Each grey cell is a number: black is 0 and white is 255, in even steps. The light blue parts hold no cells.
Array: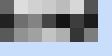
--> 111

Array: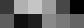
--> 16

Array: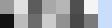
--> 188

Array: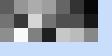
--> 57

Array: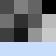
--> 48

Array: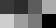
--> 158

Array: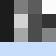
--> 211

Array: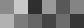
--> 124

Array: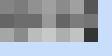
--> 109
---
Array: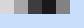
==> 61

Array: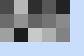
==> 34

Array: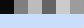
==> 100

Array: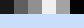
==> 24

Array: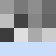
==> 67

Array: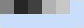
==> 64

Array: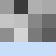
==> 92

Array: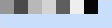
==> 74

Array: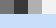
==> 116

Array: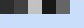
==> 45
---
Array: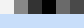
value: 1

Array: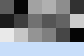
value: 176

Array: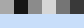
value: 214

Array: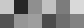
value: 193

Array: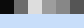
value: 157

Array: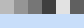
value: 63

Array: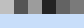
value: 35

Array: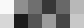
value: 55

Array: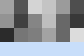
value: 196

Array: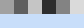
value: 45
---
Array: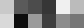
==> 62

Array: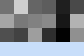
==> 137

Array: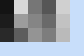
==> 133

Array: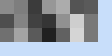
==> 145

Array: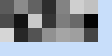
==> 125

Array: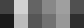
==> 114

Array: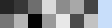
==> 232

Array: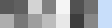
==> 232
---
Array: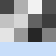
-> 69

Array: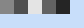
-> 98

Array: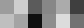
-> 91

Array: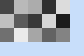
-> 56

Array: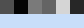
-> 79

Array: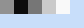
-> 145

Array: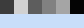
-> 93

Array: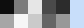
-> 74

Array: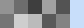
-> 89
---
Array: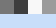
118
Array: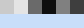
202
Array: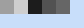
159
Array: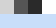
211
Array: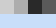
206
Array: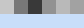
199
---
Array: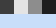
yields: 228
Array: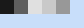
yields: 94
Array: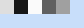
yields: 22
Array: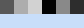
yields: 173
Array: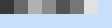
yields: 105
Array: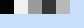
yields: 240
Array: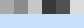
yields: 139
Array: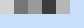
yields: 118
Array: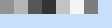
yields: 181
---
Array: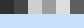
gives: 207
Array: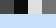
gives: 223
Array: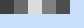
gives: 220
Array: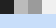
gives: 155
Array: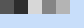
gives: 215
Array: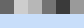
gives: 183
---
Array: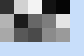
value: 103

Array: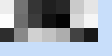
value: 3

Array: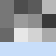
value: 155

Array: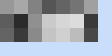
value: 214

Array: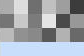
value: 228

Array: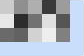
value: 114

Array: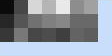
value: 135

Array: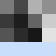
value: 29
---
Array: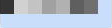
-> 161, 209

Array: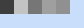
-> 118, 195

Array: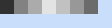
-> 227, 227

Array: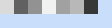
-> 241, 241

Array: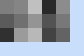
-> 148, 192

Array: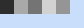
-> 116, 210
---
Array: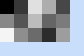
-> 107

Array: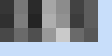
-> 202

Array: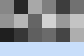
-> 107

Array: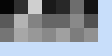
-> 160

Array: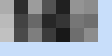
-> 24

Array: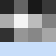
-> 150
